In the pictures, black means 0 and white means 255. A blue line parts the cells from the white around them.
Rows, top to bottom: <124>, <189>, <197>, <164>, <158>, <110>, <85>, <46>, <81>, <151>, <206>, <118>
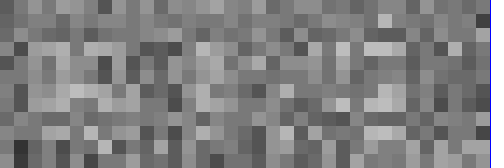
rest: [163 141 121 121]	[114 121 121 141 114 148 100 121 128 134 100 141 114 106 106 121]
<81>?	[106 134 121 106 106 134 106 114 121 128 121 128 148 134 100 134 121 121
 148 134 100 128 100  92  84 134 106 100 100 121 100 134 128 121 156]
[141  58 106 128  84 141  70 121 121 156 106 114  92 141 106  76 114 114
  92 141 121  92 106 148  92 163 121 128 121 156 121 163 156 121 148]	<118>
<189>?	[100 114 128 128 106 134 121 134 134 121 134 121 114 128 121 121 134 114
 128 128 121 106 121 141 134 128 114 182 128 121 114 134 121 128  64]
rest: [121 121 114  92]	[114]
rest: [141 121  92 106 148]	[ 92 163 121 128 121 156 121 163 156 121 148]

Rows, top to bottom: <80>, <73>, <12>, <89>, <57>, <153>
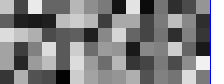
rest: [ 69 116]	[ 46 129  54]
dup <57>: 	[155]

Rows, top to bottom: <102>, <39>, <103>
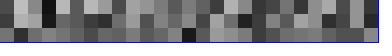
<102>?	[ 75 190 136  18 184  89 184 154  75 162 148 123  89 123  97  61 177 136
  55  69 116  55 142 169  75 148  55]
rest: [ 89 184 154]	[ 75 162 148 123  89 123  97  61 177 136  55  69 116  55 142 169  75 148
  55]
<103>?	[116  48 110 130 116  97  75 103  97 123  89 103 130  25  89 154 142 123
  61  81 110 116 123  97  81  81 136]

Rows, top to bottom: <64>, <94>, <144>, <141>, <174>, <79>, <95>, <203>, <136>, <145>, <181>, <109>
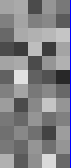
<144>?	[104 170 177 184 197]
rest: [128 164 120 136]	[104]
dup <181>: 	[149]
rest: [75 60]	[190  60 164]

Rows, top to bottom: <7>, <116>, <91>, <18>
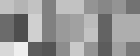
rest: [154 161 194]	[ 99 174 174]
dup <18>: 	[92]

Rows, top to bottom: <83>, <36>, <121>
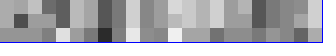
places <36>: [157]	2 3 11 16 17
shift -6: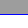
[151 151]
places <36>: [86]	7 18
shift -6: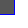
[80]
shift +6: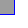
[163]

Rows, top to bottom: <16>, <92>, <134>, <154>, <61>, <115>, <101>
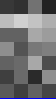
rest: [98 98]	[168 156]
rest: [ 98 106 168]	[77]
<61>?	[ 98 106 168  77]

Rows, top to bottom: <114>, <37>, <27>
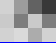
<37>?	[202 125 202 125]
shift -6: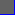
[92]
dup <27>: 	[210]
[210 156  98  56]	<114>
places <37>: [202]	0 2

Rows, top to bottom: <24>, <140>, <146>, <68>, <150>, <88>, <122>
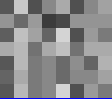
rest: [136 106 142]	[100 178]
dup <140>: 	[148]
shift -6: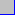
[186]
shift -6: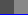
[ 74 130]
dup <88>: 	[136]
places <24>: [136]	3 6
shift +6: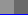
[154 112]

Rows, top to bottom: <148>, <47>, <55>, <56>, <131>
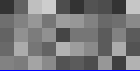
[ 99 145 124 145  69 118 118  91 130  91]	<55>
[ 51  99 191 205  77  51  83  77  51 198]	<148>
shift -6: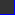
[45]

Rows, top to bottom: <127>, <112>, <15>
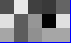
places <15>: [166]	0 3 4
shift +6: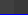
[70 63]
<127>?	[ 78 232  64  57 100]
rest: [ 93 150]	[  3 224]
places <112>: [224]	0 4
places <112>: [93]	1

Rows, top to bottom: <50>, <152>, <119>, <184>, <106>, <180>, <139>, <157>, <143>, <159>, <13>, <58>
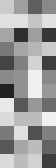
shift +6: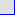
[230]
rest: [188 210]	[61]
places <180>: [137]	0 3
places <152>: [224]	0 1 3
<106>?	[ 68 129 210  61]
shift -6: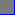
[116]
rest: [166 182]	[203]

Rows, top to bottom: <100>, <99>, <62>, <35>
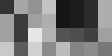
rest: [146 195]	[ 22  28  43 174]
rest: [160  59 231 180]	[ 84  78  65 160]
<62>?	[160  59 231 180  84  78  65 160]
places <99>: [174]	3 7

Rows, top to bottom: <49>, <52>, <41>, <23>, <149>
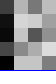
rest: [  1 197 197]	[126]
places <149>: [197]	1 2
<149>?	[  1 197 197 126]
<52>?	[ 16 213 205 160]
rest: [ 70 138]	[173 220]
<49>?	[ 62 181 120 189]
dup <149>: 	[197]

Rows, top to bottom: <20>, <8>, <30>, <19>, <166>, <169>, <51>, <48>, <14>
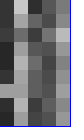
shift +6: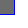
[114]
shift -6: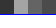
[ 46 158  94  69]
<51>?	[158 158  94  81 158]
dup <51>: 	[158]
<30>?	[ 60 108  60 116 186]
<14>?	[ 39 158  68  81 151]

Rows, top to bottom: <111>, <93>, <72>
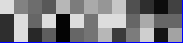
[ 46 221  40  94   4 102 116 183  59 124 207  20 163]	<72>
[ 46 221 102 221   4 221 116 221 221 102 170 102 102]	<93>
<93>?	[ 46 221 102 221   4 221 116 221 221 102 170 102 102]

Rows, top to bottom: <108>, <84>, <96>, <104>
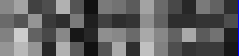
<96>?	[129 205  98  72 136  23  39 143 136 106 169 136  98 169  91 114  31]
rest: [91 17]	[ 84 169  46 192 129  78  52  58  58  23]
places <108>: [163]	1 10
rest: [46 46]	[52 52 78]
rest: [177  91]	[ 17  84 169  46 192 129  78  52  58  58  23]
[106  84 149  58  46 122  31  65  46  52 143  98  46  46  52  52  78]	<84>

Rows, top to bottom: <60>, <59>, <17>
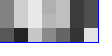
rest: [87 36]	[199 137 101  52 227]
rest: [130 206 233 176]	[191  60  79]
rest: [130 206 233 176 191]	[60 79]
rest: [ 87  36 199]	[137 101  52 227]

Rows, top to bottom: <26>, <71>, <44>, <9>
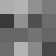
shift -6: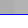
[167 173]
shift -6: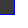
[51]
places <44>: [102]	0 1 3
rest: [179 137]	[72]

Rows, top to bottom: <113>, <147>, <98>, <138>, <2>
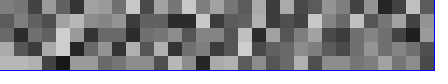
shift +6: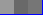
[160 111 124]
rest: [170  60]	[170  73  91 148 126  67 148  37  67 192  91]

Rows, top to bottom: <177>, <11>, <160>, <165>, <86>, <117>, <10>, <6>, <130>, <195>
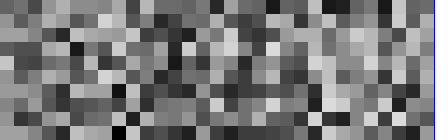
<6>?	[133 107 154  86  53  79  86  99  67 161  47 113 120 126  92 203  67 113
 133 211 126 133  32 219 203 133 120 203  32 140 133]
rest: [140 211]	[133 183 107 161]
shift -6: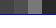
[ 61  73 114  34]
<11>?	[148  92 126 176 154  86 113 211 183  86 126  40  67 113 107 176  86  61
  79 183 168  53 140 191  92 126 148  53 203  92 176]
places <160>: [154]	8 14 20 24
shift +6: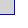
[217]

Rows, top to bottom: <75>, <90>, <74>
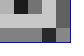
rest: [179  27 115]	[200  96]
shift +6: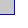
[206]
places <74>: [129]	0 1 2
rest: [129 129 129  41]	[135]
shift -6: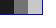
[ 21 109 194]
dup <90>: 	[200]

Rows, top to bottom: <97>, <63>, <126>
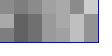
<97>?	[139 126 139 161 169 139 205]
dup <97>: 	[139]
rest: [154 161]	[191 147]

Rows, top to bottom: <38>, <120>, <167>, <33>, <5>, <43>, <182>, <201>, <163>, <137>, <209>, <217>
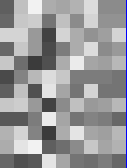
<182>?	[ 95 192  80 228 165 116 212 116 116]
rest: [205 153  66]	[139 192 153 159 184]
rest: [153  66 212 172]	[146 159 212]
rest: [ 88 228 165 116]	[110 124 103]
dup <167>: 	[212]
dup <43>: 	[124]
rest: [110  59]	[ 80 172 235 165 159 184]

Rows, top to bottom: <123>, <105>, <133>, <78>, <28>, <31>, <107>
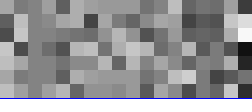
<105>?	[ 95 190 131 138 166 174  68 166 123 101 138 166 159  68  89  82 198 220]
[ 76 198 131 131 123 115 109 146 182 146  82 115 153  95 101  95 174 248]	<133>
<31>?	[166 123 131 131  95 174 159 153 153 153 115 131 190 206 123  68  89 115]

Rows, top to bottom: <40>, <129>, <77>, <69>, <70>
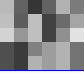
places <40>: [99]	1 3
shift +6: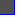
[85]
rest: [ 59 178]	[157 178 115]
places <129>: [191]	0 2
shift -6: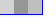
[205 144 185]

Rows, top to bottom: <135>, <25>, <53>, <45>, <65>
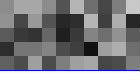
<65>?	[ 97  76 159  76 126 159 167  70  76 126]
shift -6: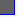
[91]
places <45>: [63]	5
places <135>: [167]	1 2
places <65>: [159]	2 5
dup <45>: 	[118]

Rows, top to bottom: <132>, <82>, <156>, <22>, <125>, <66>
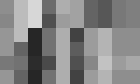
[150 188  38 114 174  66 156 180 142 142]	<156>
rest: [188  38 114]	[174  66 156 180 142 142]

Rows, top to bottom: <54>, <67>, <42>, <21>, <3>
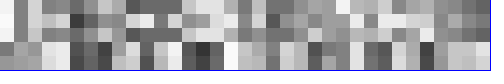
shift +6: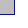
[197]
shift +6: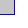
[204]
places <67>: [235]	10 16 25 27 28
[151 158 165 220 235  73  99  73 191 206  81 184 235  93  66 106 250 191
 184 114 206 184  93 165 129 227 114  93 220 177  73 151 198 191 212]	<3>
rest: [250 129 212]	[191 212  60  99 144 136 212 235 121 212 144 158 220 235 136 212  87 144
 165 136 158 158 235 136 235 235 212 206 136 171 136 121]

